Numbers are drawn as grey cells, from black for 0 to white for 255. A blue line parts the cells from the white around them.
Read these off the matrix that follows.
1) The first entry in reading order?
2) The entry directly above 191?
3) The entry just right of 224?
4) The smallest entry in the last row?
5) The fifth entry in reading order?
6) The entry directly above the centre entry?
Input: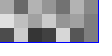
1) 170
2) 105
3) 191
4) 53
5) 114
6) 149

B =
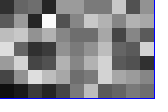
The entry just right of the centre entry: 146
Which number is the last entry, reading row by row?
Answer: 110
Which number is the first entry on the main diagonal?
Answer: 48
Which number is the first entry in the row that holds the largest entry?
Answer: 90
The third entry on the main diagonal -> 146
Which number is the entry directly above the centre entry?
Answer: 110
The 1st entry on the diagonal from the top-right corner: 146
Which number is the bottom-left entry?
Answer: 15
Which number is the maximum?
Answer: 250
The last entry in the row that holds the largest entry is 167
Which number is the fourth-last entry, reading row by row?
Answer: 90
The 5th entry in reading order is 155
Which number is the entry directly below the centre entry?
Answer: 134
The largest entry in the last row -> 189
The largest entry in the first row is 200
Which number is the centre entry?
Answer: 122
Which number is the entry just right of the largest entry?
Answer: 81
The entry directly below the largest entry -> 178
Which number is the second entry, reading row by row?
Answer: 101
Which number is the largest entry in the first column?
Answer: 222
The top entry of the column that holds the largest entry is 37
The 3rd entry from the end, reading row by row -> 101
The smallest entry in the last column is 48

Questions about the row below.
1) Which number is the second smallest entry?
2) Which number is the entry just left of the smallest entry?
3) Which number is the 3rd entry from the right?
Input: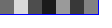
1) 56
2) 77
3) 154

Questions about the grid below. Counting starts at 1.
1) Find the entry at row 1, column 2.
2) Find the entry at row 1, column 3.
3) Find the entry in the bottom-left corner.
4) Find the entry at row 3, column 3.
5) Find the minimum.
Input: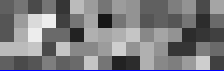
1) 117
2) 74
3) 96
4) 237
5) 22

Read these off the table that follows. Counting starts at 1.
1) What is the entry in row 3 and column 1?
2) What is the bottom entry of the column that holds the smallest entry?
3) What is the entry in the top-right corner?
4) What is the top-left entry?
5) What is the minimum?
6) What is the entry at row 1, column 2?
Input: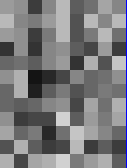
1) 155
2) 165
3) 134
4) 155
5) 20
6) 144

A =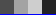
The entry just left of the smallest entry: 206
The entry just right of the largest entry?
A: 35

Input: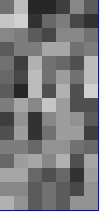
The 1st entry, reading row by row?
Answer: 113
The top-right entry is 91
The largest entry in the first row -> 188
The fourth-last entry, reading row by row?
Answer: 113
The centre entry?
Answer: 197
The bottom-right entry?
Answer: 146
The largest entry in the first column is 197
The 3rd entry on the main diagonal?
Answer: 91
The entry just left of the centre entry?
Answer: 135
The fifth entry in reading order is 62
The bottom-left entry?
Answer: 177
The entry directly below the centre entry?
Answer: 135
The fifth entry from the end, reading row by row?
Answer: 91
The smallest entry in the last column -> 50
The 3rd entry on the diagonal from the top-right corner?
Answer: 135
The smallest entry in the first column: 62
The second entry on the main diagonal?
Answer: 208
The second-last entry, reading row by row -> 146
